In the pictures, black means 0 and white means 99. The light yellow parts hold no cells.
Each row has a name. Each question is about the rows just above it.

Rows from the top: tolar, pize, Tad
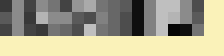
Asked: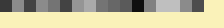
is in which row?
tolar
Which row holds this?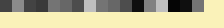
Tad
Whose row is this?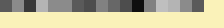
pize

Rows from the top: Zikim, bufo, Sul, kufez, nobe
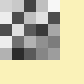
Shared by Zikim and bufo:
[74]
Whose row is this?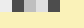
bufo
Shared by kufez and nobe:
[69]
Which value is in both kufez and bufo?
[92]
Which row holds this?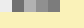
kufez
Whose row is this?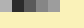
nobe
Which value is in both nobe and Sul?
[35]

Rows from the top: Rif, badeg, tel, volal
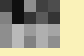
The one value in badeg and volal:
[50]
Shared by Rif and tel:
[55]
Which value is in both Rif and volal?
[55]
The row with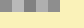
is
volal
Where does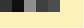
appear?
Rif

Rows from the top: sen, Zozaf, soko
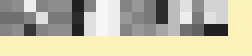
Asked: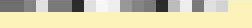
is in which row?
Zozaf
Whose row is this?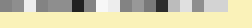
sen
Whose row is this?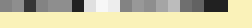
soko

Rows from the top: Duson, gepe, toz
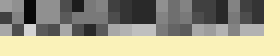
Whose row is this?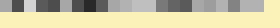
toz
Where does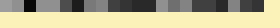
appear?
Duson
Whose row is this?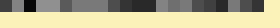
gepe

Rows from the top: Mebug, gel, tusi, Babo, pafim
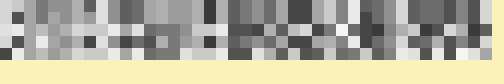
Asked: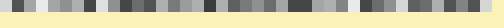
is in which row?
Babo
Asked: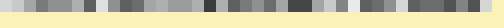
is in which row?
Mebug
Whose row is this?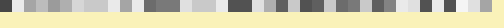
pafim
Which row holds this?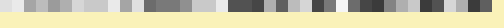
tusi
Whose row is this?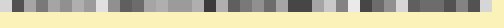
gel

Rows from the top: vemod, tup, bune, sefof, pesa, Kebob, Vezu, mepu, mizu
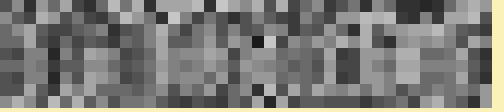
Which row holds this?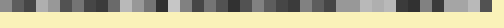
tup
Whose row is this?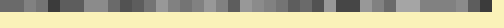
Kebob
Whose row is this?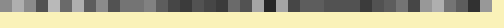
mizu
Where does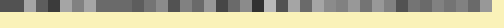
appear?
mepu

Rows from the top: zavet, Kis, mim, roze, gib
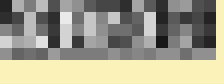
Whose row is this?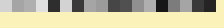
roze
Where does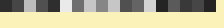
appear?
Kis
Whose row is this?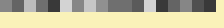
mim
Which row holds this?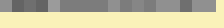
gib

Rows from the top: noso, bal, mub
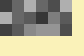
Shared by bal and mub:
[35]
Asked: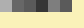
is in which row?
bal
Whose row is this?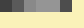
mub

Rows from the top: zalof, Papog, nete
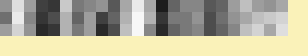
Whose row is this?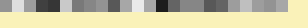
zalof
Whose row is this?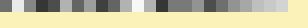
Papog

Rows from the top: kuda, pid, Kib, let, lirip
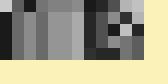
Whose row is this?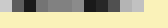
kuda

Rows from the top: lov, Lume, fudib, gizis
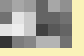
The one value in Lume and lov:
[39]
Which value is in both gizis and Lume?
[44]

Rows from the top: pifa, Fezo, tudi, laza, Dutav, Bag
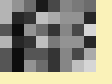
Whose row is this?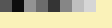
Bag
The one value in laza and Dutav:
[20]

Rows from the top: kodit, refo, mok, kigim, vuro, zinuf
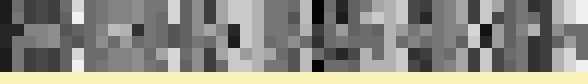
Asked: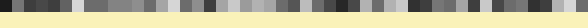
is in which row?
vuro
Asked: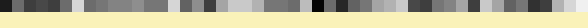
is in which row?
kodit
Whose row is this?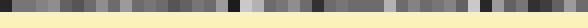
kigim
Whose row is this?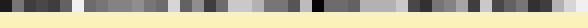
zinuf

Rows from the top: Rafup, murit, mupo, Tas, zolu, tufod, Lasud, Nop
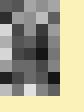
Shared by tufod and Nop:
[51]
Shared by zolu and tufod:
[28]
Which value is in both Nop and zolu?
[46]
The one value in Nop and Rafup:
[37]

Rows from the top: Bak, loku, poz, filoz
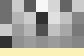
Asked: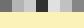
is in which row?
loku
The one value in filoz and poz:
[60]
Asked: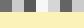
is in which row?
Bak
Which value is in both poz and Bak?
[79]

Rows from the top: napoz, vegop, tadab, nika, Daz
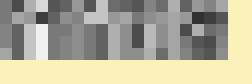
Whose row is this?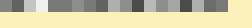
tadab
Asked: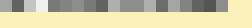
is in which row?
Daz
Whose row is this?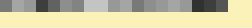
vegop
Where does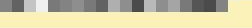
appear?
nika

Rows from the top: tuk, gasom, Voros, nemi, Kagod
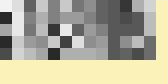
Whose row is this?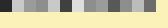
nemi
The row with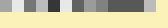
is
Voros

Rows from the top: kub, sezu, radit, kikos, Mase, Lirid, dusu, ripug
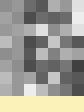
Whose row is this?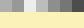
ripug
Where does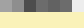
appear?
sezu
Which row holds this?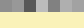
Mase

